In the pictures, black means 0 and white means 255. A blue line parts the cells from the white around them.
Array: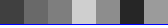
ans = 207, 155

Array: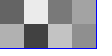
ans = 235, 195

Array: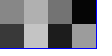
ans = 196, 176

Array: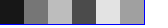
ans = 227, 189

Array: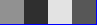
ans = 227, 145

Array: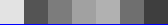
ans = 227, 177
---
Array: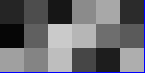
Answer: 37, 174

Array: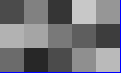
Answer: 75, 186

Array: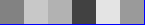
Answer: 130, 154

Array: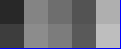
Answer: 40, 190

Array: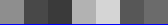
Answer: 142, 107

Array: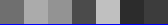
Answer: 111, 60
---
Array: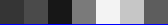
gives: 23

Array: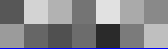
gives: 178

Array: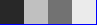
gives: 114

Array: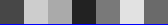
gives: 170

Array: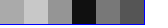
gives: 149

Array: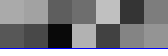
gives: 94

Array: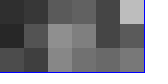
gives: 90

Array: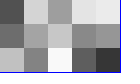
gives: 158

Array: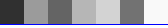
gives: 100

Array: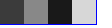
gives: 25
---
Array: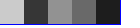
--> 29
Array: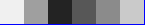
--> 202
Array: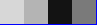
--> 122
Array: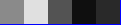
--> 41
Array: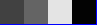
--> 3
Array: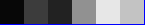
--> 195
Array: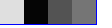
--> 117
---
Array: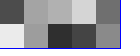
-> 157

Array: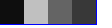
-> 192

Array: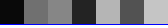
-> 112

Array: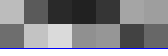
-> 195

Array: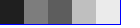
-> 125

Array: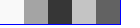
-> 164

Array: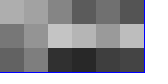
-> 126

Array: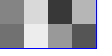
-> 237

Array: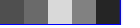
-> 106
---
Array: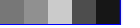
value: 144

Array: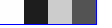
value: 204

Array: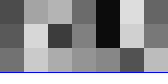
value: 215

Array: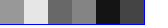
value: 152

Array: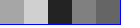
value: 166

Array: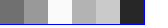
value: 202

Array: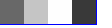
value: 197
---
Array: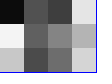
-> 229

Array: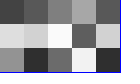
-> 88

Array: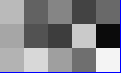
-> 105

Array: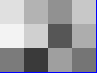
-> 200

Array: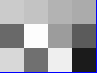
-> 171

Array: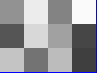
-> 250
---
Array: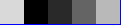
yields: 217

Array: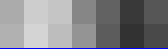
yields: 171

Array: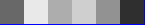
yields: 104

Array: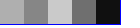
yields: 175

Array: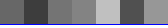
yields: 103

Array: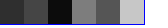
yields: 47

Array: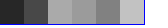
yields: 39
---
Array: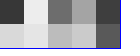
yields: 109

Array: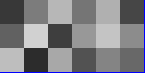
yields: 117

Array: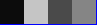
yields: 197

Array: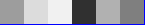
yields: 48

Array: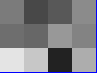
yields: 72

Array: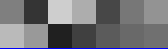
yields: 71

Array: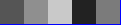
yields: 201
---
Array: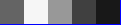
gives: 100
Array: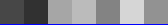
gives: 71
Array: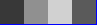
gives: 56
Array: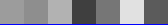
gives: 156
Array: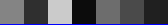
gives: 132
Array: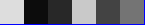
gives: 221
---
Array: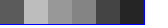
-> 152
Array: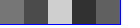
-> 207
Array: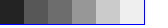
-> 109
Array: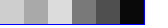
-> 220
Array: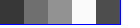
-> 146
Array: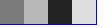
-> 35
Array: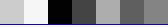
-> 1
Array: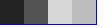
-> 215
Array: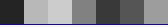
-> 204
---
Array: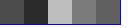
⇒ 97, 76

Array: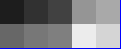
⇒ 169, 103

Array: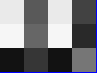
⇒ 66, 18

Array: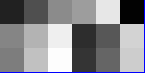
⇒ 2, 125

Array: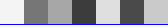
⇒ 202, 244

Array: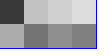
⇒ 221, 172

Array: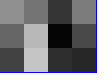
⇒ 124, 66
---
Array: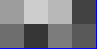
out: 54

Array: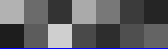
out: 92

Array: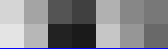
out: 183

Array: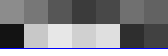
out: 200

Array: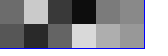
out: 41

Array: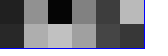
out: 174
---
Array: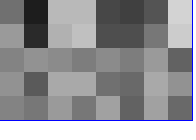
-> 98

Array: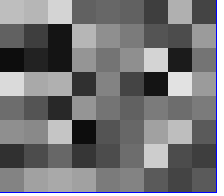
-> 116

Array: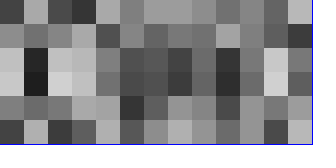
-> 120

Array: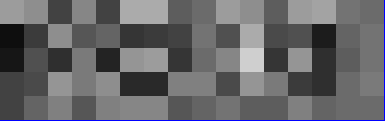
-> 115

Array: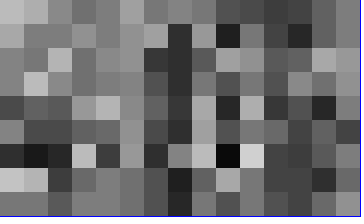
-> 152

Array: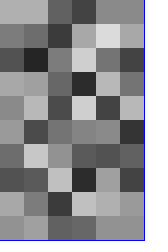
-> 67
